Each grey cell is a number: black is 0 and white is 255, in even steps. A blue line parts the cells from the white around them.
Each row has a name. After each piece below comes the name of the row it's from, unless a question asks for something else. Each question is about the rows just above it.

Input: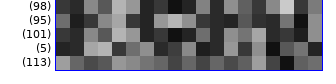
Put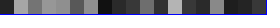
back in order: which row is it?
(95)
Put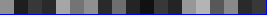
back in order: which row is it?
(101)
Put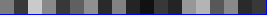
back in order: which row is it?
(98)
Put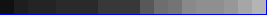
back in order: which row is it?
(101)

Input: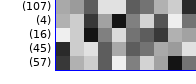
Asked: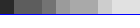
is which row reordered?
(45)
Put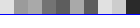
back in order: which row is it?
(45)
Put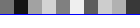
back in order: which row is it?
(57)
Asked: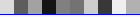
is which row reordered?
(16)
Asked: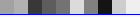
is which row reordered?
(16)
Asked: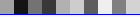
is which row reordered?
(57)
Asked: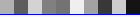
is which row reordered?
(57)

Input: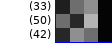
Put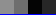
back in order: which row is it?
(42)
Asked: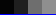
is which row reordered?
(33)

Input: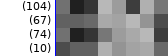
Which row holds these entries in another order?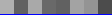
(10)
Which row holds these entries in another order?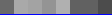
(10)
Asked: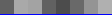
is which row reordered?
(10)
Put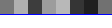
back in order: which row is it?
(104)

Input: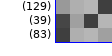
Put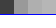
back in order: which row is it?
(129)
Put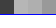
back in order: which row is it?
(129)
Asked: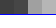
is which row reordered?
(39)
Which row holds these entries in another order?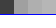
(83)
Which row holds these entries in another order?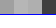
(83)
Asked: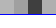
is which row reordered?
(83)

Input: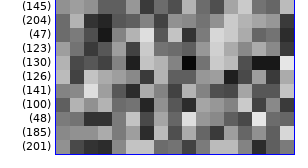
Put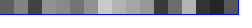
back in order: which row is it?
(204)
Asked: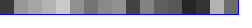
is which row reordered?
(204)

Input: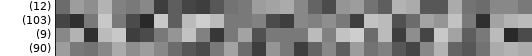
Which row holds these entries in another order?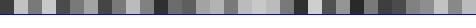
(103)
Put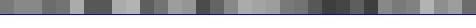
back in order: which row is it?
(12)

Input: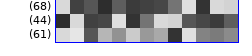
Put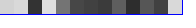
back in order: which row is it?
(68)
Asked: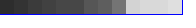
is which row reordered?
(44)
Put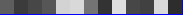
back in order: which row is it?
(44)
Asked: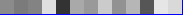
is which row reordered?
(61)

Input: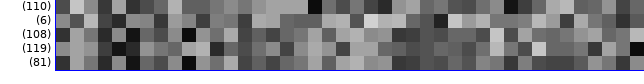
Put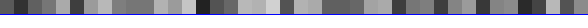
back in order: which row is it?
(6)
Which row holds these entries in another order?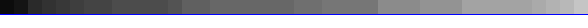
(108)
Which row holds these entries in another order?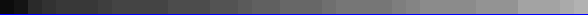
(81)
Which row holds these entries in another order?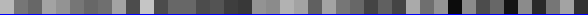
(108)

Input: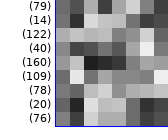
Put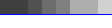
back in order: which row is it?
(76)
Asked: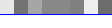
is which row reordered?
(109)
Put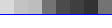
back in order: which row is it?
(14)
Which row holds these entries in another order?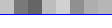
(78)
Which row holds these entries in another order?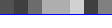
(76)

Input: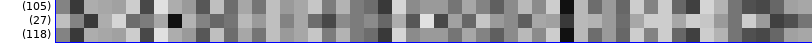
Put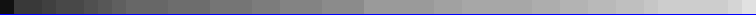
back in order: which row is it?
(118)
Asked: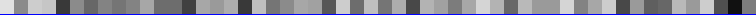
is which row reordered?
(105)

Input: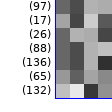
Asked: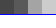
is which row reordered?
(17)
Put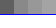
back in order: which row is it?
(65)
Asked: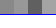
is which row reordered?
(65)
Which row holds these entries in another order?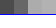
(97)

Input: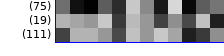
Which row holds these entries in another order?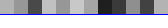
(111)
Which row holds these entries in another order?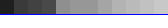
(19)
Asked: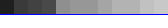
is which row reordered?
(111)
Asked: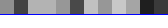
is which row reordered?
(111)
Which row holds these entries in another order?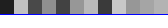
(19)

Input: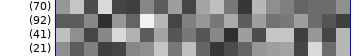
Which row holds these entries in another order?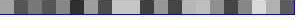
(41)
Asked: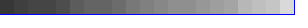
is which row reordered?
(21)
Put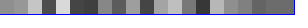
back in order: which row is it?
(70)
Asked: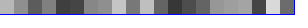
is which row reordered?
(21)

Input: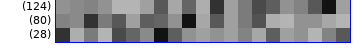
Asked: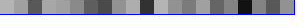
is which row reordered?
(124)
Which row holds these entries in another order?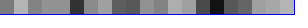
(124)
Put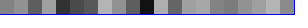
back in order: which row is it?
(28)
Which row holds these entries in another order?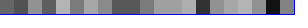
(80)
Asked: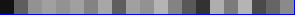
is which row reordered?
(28)
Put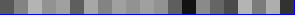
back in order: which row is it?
(28)
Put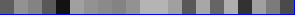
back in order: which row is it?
(124)

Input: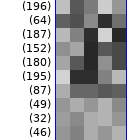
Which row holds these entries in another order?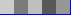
(196)
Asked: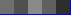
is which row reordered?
(64)
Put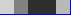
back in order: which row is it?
(195)
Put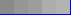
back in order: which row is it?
(32)
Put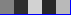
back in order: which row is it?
(187)
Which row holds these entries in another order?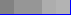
(46)
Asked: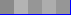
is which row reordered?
(49)

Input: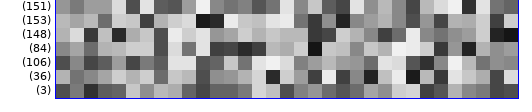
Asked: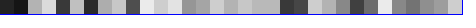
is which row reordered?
(148)
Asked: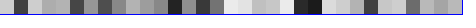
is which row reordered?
(153)
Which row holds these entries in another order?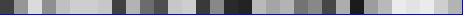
(153)
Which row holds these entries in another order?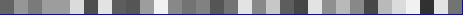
(151)
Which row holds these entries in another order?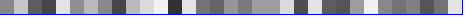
(151)
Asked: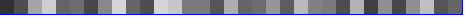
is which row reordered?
(3)
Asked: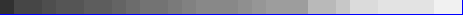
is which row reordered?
(106)

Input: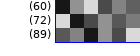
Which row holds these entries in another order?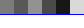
(72)
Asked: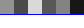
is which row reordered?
(89)
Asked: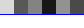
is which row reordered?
(89)
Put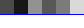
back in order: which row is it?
(72)
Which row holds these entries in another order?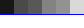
(89)
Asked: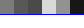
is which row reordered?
(72)

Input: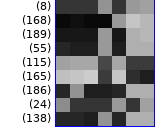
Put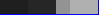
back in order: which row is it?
(186)
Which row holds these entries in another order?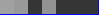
(8)
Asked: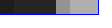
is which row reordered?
(138)
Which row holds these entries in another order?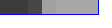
(115)
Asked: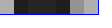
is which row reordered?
(186)
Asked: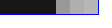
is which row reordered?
(189)

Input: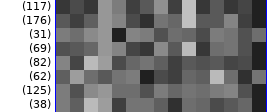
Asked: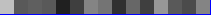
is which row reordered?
(176)
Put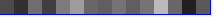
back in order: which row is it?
(38)
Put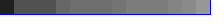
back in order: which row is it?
(125)
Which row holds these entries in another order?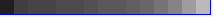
(82)
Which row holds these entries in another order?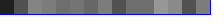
(125)
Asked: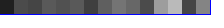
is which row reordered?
(82)
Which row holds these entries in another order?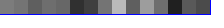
(62)

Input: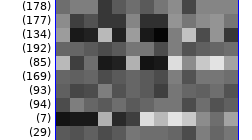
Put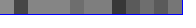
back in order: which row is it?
(178)
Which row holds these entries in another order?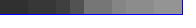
(177)
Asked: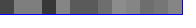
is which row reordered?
(178)
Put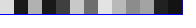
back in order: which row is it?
(85)
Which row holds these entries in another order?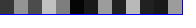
(134)

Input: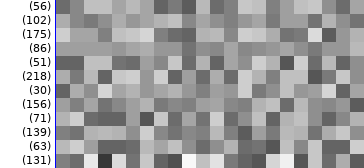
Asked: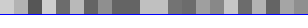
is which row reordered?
(51)
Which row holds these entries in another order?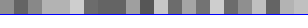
(71)
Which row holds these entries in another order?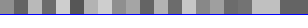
(51)
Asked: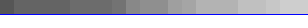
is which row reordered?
(71)
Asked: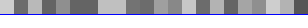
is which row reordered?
(51)
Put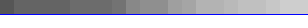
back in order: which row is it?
(51)

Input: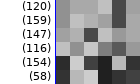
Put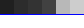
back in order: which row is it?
(154)
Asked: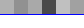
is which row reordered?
(159)
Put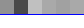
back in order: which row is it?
(120)
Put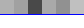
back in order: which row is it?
(159)
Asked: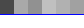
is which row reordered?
(159)

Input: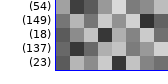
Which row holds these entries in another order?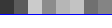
(23)
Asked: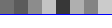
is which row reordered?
(18)
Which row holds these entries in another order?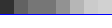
(149)
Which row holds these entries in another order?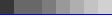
(137)
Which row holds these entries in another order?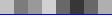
(137)

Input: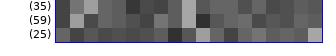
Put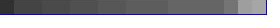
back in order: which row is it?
(25)
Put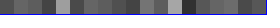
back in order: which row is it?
(59)
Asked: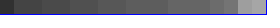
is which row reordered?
(59)
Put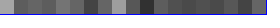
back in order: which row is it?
(25)

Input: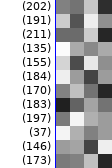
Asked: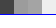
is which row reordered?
(146)
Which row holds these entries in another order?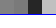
(173)
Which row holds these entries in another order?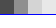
(155)
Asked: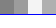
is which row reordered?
(37)

